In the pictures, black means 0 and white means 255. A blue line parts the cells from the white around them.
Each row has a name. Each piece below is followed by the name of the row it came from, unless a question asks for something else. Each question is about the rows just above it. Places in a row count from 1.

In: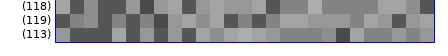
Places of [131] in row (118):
17 18 20 21 22 23
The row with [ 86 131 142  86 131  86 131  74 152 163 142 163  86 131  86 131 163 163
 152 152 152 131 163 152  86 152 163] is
(119)
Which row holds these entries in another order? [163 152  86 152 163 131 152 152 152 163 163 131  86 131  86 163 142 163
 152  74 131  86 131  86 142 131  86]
(119)
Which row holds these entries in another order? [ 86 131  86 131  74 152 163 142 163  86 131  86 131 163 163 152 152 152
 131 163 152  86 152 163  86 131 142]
(119)
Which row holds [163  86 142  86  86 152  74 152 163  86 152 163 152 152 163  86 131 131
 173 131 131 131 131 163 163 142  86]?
(118)
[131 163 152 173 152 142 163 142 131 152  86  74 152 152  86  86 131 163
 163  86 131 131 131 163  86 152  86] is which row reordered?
(113)
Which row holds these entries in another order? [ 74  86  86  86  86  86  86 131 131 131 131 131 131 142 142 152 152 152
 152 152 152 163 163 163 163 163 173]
(113)

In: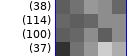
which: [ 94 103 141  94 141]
(100)
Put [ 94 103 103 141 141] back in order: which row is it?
(114)
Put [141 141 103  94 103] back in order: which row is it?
(114)
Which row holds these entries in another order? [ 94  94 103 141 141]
(100)
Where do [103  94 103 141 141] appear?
(114)
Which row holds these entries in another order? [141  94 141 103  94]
(100)

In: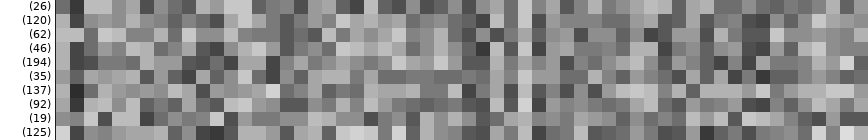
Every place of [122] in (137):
21 27 28 31 52
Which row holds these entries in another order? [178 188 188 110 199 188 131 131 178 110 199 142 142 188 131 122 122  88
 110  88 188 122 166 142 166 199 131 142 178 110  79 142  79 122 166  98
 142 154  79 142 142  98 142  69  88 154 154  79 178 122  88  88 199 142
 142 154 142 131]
(62)
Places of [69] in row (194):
2 13 16 48 50
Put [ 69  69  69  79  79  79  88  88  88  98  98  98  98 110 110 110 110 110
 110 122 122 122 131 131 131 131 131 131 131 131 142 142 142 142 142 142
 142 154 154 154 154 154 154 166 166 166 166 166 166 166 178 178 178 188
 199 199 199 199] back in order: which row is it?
(120)
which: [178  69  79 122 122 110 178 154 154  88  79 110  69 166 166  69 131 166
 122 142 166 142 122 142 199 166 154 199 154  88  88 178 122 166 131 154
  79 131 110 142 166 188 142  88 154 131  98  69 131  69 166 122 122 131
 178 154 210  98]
(194)
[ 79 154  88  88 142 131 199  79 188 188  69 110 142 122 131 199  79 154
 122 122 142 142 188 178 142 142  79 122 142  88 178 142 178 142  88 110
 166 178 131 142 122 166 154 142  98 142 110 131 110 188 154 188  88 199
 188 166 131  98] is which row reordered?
(19)
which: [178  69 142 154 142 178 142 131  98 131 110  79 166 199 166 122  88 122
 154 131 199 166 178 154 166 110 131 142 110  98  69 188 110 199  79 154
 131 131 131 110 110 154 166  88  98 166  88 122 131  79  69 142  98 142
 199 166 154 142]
(120)

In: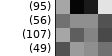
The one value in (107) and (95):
[166]
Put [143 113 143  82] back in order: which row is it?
(56)
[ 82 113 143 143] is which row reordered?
(56)
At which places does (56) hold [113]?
1

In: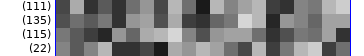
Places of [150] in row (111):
7
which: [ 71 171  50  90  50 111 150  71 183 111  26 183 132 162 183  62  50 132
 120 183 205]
(111)
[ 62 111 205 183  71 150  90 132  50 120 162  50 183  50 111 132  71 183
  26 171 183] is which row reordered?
(111)
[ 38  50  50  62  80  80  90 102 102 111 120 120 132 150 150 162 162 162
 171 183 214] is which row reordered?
(135)

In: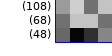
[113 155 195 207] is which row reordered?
(108)
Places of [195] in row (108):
4
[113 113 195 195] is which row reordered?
(68)
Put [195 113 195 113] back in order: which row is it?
(68)
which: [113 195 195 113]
(68)

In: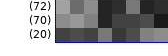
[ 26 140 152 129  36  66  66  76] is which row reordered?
(70)
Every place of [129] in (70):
3
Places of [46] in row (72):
5 8
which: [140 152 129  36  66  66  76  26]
(70)

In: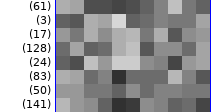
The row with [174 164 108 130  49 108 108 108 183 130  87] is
(83)
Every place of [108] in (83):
3 6 7 8

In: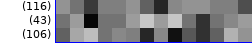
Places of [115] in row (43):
1 4 5 10 12
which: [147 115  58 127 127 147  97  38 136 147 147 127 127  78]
(116)
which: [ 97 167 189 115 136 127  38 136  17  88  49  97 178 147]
(106)
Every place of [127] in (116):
4 5 12 13
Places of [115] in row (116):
2
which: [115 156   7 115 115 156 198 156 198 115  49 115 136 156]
(43)

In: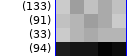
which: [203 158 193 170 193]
(133)
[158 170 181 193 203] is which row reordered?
(91)
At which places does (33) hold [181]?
2 4 5
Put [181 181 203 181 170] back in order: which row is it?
(33)
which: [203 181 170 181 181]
(33)
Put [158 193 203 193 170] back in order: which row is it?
(133)

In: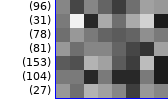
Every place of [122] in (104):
1 2 4 7
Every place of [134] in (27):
5 8
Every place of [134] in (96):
1 3
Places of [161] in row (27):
4
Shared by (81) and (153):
[161]
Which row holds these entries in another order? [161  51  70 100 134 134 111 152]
(81)

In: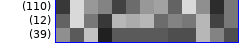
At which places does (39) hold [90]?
2 5 6 7 8
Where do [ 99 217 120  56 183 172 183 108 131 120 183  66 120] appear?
(12)
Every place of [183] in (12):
5 7 11

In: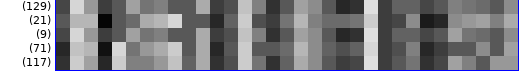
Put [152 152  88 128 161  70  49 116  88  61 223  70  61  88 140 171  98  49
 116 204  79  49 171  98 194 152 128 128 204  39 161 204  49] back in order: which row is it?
(117)
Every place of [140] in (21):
26 29

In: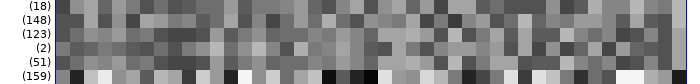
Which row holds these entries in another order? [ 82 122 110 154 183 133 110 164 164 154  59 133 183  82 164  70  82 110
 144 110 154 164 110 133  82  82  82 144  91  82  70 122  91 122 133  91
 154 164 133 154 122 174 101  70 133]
(148)
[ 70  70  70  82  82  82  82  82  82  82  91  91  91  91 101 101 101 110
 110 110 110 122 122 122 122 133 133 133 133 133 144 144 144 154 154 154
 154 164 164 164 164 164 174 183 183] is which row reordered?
(18)
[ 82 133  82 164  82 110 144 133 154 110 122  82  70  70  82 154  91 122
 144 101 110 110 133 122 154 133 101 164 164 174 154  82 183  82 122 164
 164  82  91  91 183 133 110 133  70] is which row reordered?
(51)
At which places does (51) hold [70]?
9 10 41

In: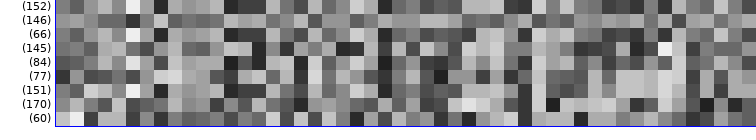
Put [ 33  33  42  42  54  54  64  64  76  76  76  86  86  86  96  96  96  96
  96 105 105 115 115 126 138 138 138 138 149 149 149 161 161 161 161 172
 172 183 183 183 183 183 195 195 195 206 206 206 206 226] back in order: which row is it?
(84)
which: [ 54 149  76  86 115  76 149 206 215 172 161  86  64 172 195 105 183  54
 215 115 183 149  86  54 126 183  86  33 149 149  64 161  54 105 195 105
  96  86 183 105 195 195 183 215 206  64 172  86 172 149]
(77)
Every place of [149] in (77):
2 7 22 29 30 50
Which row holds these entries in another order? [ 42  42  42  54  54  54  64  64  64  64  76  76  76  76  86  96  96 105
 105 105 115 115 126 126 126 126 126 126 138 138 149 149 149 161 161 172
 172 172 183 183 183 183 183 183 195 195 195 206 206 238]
(66)
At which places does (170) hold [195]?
5 29 37 39
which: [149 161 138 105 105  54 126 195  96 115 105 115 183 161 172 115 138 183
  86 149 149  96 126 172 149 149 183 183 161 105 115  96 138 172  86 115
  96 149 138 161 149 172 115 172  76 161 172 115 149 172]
(146)
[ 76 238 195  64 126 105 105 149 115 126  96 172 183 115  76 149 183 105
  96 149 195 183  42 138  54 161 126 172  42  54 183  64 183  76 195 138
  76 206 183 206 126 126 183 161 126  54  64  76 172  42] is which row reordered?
(145)

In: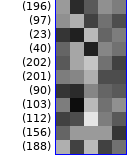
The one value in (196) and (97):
[144]
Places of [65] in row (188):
2 4
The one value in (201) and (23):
[125]

